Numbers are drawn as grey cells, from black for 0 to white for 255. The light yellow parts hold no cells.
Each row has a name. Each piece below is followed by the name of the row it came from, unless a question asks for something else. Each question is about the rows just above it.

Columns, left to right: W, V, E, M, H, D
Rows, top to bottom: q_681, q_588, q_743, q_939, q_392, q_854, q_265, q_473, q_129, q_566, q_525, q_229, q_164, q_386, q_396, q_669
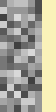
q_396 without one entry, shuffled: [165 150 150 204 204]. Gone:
[135]
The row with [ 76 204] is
q_164
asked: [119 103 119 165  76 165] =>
q_854
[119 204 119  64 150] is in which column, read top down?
E

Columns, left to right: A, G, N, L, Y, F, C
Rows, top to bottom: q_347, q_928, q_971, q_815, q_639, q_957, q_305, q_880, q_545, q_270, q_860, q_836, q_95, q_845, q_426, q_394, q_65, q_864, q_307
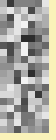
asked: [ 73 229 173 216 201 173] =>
q_971
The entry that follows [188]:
[229]
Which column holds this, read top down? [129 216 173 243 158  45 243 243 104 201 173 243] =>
L
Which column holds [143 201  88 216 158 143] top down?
A

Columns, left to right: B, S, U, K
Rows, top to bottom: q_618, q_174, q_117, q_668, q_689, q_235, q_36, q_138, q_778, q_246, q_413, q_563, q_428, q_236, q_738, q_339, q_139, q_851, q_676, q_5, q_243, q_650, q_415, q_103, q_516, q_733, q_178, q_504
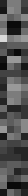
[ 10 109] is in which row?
q_246
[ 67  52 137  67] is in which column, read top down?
K

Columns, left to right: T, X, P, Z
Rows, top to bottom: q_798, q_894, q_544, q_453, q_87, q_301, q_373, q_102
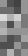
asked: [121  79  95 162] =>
q_301
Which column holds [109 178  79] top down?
X
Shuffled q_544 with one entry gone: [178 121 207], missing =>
[219]
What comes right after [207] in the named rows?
[121]
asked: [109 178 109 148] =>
q_102
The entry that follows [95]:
[162]

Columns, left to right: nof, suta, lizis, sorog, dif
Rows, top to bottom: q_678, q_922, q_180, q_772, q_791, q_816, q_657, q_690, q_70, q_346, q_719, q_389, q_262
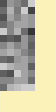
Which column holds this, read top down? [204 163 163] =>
sorog
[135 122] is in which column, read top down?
lizis
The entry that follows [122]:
[204]
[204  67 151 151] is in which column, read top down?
dif
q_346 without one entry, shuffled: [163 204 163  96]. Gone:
[179]
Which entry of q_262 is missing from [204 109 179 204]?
[192]

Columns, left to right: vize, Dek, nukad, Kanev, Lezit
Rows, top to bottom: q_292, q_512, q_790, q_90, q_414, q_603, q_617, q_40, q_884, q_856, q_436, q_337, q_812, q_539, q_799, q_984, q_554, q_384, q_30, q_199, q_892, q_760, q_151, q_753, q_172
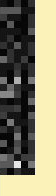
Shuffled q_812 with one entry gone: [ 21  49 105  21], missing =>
[33]
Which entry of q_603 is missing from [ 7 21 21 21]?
[49]
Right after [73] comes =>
[21]
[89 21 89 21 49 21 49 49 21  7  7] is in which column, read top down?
Dek

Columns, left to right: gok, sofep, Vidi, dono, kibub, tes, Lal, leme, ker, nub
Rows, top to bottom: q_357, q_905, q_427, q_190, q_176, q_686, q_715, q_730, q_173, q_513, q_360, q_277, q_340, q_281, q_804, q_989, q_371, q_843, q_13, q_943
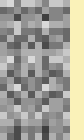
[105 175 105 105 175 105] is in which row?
q_686
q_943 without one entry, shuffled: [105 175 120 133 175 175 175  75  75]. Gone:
[187]

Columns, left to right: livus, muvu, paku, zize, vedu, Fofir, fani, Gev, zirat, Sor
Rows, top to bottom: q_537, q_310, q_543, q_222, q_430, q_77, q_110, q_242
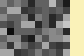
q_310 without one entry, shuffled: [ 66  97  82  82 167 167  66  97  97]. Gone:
[53]
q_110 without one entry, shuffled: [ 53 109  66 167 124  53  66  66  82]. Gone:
[151]
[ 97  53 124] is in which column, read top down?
zize
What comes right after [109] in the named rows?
[66]
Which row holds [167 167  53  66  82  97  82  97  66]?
q_310

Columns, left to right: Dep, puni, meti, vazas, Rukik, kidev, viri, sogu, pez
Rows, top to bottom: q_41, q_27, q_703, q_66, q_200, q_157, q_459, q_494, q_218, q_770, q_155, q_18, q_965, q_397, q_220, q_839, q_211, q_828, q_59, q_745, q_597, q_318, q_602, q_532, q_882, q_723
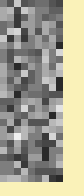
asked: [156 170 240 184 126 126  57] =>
q_745
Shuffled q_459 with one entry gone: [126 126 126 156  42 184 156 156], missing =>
[140]
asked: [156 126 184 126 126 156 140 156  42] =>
q_459

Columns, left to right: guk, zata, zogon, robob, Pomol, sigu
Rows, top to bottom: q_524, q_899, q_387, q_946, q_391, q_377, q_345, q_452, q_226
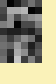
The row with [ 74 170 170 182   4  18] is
q_899
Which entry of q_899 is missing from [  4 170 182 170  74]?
[18]

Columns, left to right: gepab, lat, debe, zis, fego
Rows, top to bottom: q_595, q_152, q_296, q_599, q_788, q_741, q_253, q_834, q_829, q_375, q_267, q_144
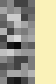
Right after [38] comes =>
[24]
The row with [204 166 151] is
q_834
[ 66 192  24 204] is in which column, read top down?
lat
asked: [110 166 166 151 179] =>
q_267
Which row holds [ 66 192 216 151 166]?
q_741
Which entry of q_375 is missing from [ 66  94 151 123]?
[80]

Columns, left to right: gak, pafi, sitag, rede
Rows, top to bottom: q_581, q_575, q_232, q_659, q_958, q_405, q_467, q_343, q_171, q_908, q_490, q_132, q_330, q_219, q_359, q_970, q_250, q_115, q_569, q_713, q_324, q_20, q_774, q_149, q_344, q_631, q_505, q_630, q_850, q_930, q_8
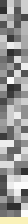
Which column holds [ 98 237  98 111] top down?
pafi
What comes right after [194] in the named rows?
[84]

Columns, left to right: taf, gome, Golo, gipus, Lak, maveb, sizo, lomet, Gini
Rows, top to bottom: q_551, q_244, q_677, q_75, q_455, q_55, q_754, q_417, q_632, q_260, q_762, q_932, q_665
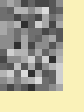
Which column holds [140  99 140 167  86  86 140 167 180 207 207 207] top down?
Gini
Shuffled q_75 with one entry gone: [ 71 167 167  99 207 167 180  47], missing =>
[153]
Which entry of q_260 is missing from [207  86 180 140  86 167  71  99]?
[193]
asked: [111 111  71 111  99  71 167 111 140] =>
q_677
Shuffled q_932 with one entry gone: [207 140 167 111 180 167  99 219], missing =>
[126]

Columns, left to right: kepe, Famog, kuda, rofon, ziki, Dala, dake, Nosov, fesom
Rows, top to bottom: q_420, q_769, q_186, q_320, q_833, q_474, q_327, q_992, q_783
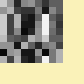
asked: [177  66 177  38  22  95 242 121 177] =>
q_783
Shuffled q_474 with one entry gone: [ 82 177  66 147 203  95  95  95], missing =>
[189]
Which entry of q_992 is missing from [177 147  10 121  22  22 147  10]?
[161]
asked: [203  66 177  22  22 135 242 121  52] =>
q_320
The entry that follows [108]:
[66]
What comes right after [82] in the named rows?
[66]

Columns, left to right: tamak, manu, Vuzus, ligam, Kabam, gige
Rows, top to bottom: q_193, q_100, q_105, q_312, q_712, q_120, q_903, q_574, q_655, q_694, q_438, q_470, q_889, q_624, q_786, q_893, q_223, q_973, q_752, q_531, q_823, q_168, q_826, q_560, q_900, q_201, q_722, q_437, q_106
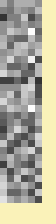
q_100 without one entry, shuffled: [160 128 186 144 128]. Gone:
[116]
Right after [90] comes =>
[128]
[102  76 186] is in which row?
q_560

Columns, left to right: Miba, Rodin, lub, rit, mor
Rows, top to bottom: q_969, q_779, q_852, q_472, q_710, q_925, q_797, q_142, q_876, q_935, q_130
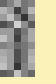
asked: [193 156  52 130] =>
q_935
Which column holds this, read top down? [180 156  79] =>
Miba

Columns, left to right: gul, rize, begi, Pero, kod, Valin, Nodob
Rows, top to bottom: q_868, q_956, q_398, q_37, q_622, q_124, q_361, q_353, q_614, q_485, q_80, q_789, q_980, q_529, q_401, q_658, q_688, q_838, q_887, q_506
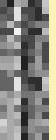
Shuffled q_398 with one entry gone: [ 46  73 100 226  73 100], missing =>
[86]
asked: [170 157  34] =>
q_838
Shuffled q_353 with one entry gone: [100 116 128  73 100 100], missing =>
[61]

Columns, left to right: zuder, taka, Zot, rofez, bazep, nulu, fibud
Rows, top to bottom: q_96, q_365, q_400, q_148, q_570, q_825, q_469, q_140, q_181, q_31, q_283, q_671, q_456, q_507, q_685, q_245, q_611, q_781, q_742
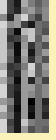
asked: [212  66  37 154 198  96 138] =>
q_283
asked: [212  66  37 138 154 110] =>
q_365
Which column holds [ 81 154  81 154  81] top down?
fibud
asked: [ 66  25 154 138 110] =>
q_507
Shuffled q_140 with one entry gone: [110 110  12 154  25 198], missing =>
[170]
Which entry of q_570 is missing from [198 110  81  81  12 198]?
[185]

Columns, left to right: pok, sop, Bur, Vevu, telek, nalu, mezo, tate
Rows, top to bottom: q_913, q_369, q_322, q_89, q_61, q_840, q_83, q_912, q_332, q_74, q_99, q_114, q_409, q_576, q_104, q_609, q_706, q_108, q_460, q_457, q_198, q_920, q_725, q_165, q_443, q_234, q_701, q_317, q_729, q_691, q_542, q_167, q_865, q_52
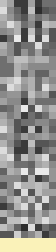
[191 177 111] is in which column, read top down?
Bur
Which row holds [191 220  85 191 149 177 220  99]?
q_725
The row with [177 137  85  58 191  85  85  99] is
q_198
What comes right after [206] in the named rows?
[111]
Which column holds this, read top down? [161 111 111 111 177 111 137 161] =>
pok
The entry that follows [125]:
[149]
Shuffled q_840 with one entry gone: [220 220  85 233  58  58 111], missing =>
[72]

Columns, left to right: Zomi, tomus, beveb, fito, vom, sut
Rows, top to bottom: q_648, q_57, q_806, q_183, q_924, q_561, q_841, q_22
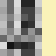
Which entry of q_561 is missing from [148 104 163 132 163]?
[117]
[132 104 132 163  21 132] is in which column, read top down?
tomus
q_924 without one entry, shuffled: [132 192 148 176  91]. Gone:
[79]
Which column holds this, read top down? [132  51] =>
vom
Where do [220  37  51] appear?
q_183

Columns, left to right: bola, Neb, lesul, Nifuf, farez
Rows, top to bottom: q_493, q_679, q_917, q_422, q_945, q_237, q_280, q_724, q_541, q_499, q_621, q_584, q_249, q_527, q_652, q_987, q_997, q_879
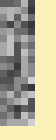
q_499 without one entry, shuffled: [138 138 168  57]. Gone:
[123]
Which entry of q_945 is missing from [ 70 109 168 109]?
[154]

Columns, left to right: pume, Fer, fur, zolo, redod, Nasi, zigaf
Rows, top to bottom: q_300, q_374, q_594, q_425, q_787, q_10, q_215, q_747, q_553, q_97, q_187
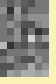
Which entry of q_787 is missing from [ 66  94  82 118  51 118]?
[145]
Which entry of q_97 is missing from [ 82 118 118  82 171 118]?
[145]
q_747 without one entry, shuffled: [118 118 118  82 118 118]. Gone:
[145]
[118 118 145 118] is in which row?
q_747
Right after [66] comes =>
[118]
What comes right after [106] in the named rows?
[82]
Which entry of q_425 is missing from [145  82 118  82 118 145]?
[133]

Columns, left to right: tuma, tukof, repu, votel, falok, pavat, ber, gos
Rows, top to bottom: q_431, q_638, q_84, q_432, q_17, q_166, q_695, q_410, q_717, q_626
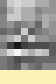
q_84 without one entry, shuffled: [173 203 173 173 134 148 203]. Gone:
[161]
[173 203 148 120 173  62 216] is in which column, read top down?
tukof
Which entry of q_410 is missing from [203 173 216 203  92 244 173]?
[189]

